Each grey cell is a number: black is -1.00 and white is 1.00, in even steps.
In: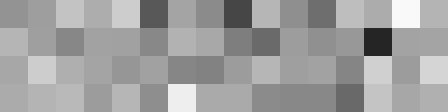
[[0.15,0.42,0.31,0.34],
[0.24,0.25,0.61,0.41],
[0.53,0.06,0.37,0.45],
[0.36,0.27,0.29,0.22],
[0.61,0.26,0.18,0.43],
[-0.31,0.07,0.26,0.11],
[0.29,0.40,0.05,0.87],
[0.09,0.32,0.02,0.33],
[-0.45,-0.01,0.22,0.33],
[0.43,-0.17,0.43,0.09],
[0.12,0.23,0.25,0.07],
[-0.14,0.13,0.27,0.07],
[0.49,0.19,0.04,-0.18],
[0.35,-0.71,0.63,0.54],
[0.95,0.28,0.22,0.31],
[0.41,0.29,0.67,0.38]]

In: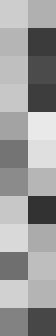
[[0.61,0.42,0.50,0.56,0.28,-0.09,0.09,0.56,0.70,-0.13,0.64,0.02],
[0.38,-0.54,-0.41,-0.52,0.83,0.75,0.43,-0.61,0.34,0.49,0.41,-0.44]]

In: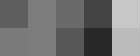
[[-0.26,-0.04],
[-0.03,-0.03],
[-0.17,-0.31],
[-0.47,-0.69],
[0.56,0.47]]

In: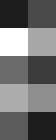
[[-0.77,0.99,-0.16,0.35,-0.28],
[-0.42,0.31,-0.54,0.11,-0.77]]

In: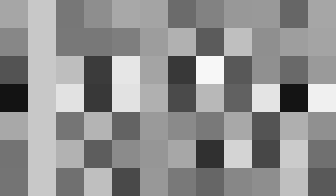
[[0.30,0.06,-0.35,-0.85,0.32,-0.10,-0.09],
[0.57,0.57,0.57,0.57,0.57,0.57,0.57],
[-0.07,-0.06,0.49,0.77,-0.08,0.40,-0.12],
[0.11,-0.06,-0.54,-0.56,0.41,-0.27,0.50],
[0.32,-0.01,0.80,0.77,-0.22,0.09,-0.43],
[0.29,0.23,0.29,0.38,0.21,0.18,0.19],
[-0.16,0.39,-0.56,-0.42,0.08,0.31,-0.05],
[0.02,-0.29,0.94,0.44,-0.05,-0.62,-0.20],
[0.19,0.50,-0.31,-0.24,0.32,0.66,0.06],
[0.20,0.12,0.13,0.79,-0.34,-0.44,0.11],
[-0.20,0.24,-0.18,-0.84,0.37,0.59,0.50],
[0.30,0.29,0.21,0.88,0.13,-0.12,-0.30]]

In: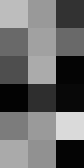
[[0.48,-0.18,-0.39,-0.98,-0.03,0.33],
[0.20,0.26,0.34,-0.64,0.21,0.14],
[-0.61,-0.18,-0.97,-0.94,0.71,-0.97]]

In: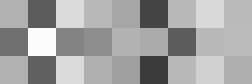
[[0.39,-0.13,0.39],
[-0.28,0.98,-0.25],
[0.72,0.03,0.72],
[0.44,0.11,0.38],
[0.30,0.40,0.25],
[-0.47,0.33,-0.54],
[0.45,-0.28,0.45],
[0.70,0.45,0.64],
[0.46,0.47,0.37]]
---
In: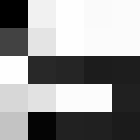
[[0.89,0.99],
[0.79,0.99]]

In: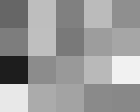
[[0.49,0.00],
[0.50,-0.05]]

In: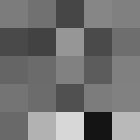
[[-0.11,-0.45],
[-0.48,0.18]]

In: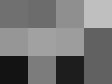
[[-0.15,0.12],
[0.26,0.23]]

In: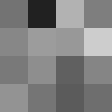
[[-0.74,0.40],
[0.22,0.19]]

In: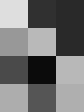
[[-0.62,-0.68],
[0.45,-0.68]]

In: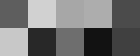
[[0.64,0.31],
[-0.69,-0.14]]

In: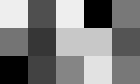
[[-0.38,0.87],
[-0.58,0.57]]

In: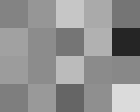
[[0.18,0.55],
[0.10,-0.08]]
